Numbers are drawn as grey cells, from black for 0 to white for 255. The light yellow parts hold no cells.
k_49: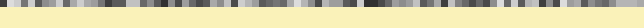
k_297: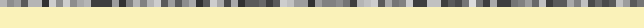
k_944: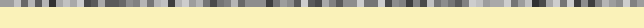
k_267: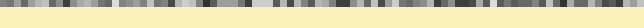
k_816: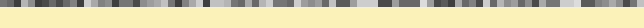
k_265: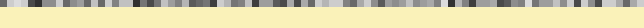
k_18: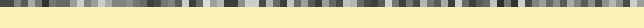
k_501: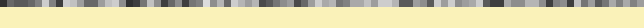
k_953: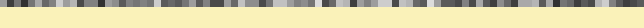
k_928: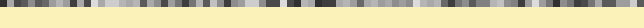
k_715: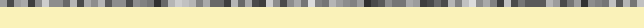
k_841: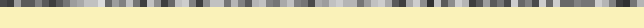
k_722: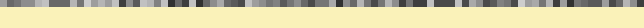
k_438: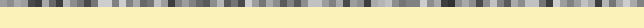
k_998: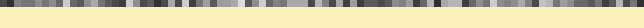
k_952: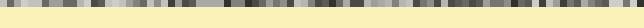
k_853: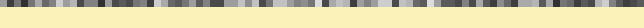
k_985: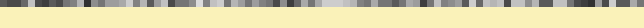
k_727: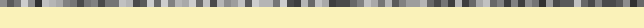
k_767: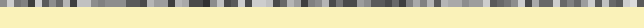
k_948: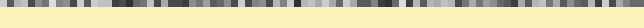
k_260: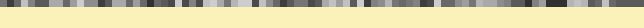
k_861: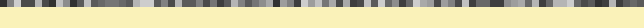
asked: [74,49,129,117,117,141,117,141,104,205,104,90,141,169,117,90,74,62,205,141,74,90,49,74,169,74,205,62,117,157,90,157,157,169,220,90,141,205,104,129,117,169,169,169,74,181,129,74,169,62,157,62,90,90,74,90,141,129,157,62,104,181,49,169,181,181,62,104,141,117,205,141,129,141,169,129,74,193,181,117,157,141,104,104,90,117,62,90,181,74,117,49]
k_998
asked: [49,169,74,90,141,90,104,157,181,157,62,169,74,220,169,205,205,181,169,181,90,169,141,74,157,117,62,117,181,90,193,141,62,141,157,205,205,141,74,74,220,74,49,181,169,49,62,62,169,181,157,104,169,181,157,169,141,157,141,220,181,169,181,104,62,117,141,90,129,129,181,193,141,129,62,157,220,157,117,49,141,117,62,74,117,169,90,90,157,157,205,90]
k_928

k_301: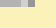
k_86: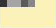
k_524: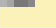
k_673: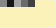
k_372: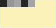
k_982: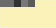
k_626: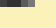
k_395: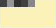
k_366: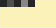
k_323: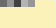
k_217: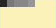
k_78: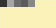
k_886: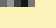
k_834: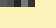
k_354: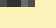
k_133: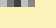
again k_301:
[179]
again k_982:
[107]
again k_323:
[150]
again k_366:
[37]

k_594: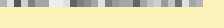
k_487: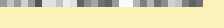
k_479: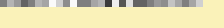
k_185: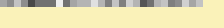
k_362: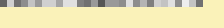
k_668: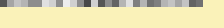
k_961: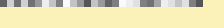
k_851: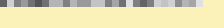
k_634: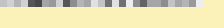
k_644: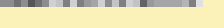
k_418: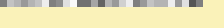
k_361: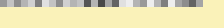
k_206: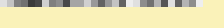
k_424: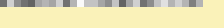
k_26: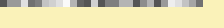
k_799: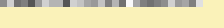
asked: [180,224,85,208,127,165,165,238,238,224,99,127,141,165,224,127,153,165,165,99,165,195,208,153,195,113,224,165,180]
k_594
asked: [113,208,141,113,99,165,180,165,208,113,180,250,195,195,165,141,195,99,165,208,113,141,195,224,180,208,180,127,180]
k_424
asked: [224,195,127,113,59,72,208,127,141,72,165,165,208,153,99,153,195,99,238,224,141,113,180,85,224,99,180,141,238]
k_206
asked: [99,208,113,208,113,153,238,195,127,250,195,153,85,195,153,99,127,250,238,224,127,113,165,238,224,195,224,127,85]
k_961

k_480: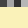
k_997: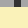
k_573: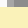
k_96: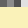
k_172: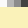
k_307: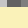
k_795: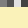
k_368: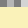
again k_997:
[166]
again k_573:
[140]
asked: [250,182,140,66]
k_172

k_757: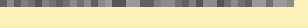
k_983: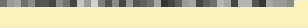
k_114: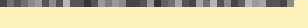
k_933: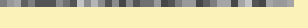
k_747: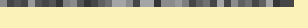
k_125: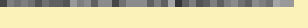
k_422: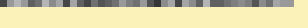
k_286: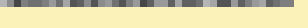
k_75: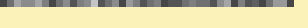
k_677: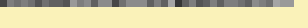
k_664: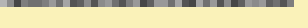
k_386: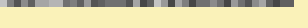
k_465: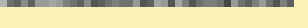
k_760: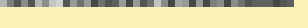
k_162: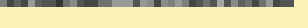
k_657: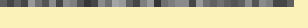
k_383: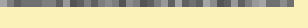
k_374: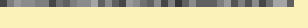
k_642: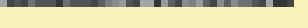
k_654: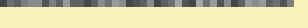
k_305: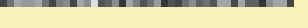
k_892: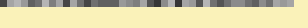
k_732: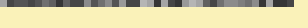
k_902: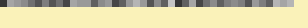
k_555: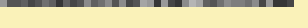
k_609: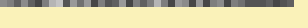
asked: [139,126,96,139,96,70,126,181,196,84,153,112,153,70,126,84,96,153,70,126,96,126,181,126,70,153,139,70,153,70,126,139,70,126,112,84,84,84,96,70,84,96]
k_609
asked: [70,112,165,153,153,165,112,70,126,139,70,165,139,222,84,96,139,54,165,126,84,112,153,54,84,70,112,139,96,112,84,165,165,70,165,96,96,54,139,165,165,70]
k_305
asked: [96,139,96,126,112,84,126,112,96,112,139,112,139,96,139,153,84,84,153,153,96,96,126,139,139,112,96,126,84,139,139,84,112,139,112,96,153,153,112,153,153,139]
k_757

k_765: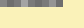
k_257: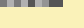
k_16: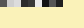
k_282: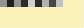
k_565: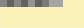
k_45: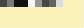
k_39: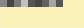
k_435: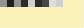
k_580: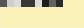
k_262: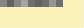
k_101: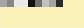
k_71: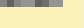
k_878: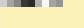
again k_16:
[85]
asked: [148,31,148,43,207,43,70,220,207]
k_435
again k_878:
[164]

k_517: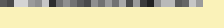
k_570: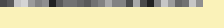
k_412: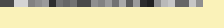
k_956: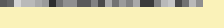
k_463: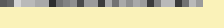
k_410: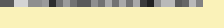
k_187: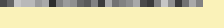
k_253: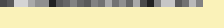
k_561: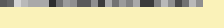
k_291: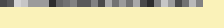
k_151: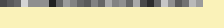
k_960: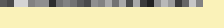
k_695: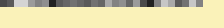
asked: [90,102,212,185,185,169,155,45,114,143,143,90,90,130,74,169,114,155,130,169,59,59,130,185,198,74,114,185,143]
k_956
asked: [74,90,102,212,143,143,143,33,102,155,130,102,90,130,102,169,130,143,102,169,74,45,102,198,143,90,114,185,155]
k_151
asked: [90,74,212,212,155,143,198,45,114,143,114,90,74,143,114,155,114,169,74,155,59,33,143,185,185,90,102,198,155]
k_517
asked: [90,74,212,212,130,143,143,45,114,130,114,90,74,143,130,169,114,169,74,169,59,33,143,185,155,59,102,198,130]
k_960
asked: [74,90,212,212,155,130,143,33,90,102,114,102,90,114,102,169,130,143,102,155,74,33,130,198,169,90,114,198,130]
k_695
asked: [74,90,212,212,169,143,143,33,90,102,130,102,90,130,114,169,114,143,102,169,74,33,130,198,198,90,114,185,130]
k_253

